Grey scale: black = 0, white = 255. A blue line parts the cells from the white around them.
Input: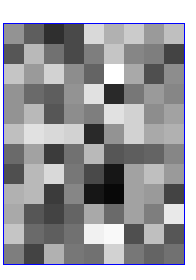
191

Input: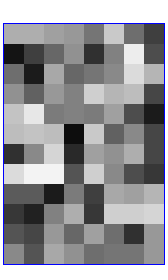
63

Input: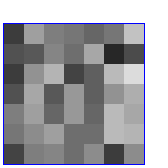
194

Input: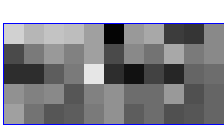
137

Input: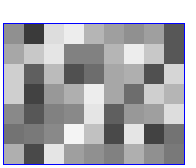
87

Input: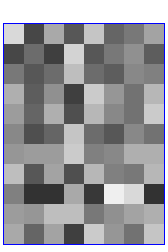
163

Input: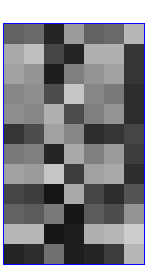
183

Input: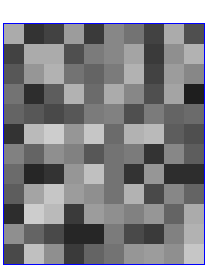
79

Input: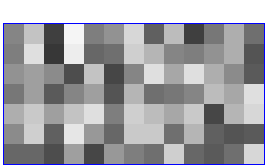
111
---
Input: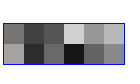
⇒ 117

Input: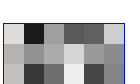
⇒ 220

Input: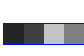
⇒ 37

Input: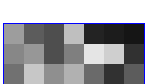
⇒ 157

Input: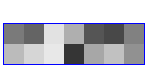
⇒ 122

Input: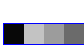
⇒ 8
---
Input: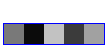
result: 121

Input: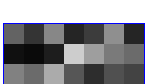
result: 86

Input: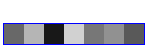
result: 119

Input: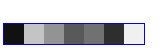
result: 113

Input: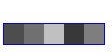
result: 112

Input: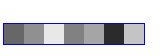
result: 144

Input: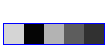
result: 93

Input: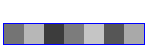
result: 124

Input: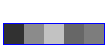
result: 125

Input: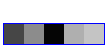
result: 140
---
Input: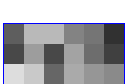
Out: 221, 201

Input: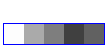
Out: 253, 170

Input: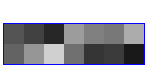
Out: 208, 172

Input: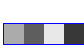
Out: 232, 171

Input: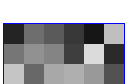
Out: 219, 197

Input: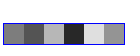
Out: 223, 183

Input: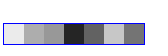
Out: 235, 199

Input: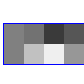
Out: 239, 193
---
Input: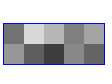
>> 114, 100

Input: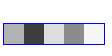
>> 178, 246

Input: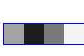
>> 163, 244

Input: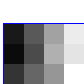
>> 25, 255

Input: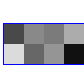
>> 73, 17

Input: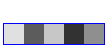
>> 224, 143

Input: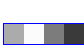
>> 171, 58

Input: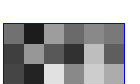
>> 113, 172

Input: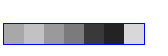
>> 168, 216

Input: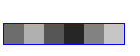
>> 109, 198
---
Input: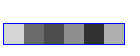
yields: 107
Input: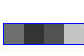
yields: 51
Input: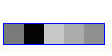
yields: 3
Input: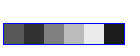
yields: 50
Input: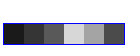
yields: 53
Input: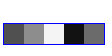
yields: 141
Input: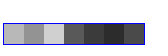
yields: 147
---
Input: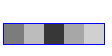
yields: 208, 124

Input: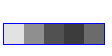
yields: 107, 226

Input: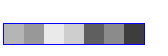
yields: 61, 181

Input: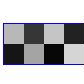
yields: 34, 21

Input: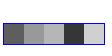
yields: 208, 94

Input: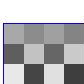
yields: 132, 232

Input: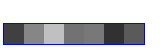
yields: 90, 64
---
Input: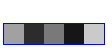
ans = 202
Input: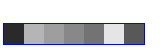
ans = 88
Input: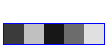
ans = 224
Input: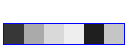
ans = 197
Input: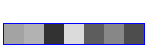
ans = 77
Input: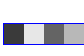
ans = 184
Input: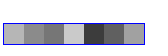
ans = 161
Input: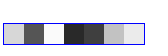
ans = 235
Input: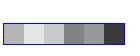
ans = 59
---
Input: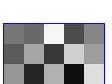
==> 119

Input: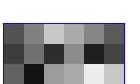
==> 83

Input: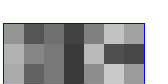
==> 149

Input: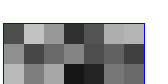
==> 78

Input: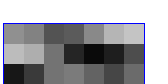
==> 144

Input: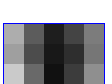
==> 173

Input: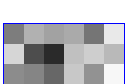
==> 125

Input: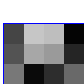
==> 69
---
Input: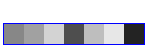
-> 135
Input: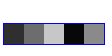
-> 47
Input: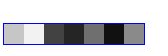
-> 198
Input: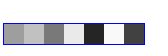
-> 158
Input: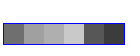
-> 111
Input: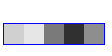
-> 208
